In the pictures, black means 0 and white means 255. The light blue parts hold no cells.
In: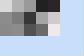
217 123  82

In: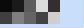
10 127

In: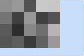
143  64 136  97

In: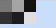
120  29

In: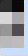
47 167

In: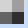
211  47
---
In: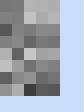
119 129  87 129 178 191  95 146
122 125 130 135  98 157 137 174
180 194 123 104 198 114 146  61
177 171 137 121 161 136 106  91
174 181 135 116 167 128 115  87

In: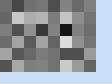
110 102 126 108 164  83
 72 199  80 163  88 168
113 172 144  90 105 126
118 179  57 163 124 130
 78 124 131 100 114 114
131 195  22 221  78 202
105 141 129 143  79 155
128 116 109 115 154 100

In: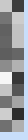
201 116  97 101  94 140 246 196 114 206 112
 61 204 194 194 102 178  56  86 165  45 175

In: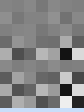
132 143 128 107 174 137  92 169  92
129 120 133 148  79 126 163  82 175
136 131 135 135 102 133 138 101 154
120 131 120 113 183 126 103 183  80
136 145 130 111 162 139  97 155 106
130 114 138 172  19 126 203  21 238
127 136 120  95 217 128  71 217  35

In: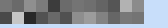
118  73
106 197
143  40
123  82
 60 105
107  81
116 142
111 156
100 130
 85 102
178 120
139 116

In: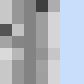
200 200  84 164 218 200 200
151 151 194 133 183 151 151
131 131 131 131 131 131 131
 63 158 158 158 147 161 159
173 213 213 213 198 213 213

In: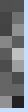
 80  69  67 135  91  76 101 101 145
 81 112 145  92 192 159  76 100  33

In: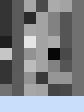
 52  52  52  31 198  52  52 114
 91  91  91  91  92  91  92  91
167  42 167 229 146 188 146 167
 75 163 163 163 163 163  57 163
171 130 130 171   7 130 150  68
163  85  85  85  73  85 150  73
112 112 112 112 112 112 112 112
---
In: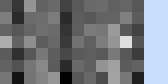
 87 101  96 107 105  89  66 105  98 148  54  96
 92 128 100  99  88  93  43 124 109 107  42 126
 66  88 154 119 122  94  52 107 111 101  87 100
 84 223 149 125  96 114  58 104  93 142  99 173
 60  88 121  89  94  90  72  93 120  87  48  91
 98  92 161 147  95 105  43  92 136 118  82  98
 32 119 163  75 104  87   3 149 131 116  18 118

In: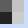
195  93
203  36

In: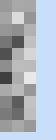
167 168 154
149 219 165
177 143 150
192  81 118
214 176  80
186 189 142
231 173  63
151 185 170
194  92 134
190 107 122
153 168 154

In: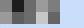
125 155 107  29 130
101 199 108  94 154

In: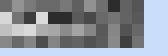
 85  98  44 111 145  95 120 105 105 122 147 107
 88  99 116 105  73  90  44  44 219  60 116 215
103  83 134  89 134 163 139 166 172 218 208 192
114  63 137  92  82  99  93 132  77 133 105 136

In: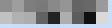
154 104 100 149 137 121 125 158 142
217  16  92 174  34  98 173 177 193

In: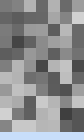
157 106 178 105 179 130 121
209 132 166 103 102  92 101
105 184  93 156 154 106 123
105 166 159 139  97  69 120
114 138  95 138 152 101  93
 74 195 180  71 146 181 126
102 190  91 117 110 179 186
158  81  92 127 182 192 152
196 135 181 202  94 171 182
 85  63 189 179  96 123 209
 85 100 184 182 200 200 133

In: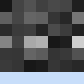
 31  69  73  64  82  68  23
118  39  53  97 101  70  96
 33  60  75  36  62  59  43
206  30  23 176 168  66 132
 82  57  52  92 101  54  55
 40  46  54  28  24  53  58

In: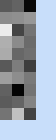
  8  99  90
151 143 140
116  69 236
107 139 175
111 103 171
 62 125  89
121 141 158
115   4  97
131 100  91
 67 193 116
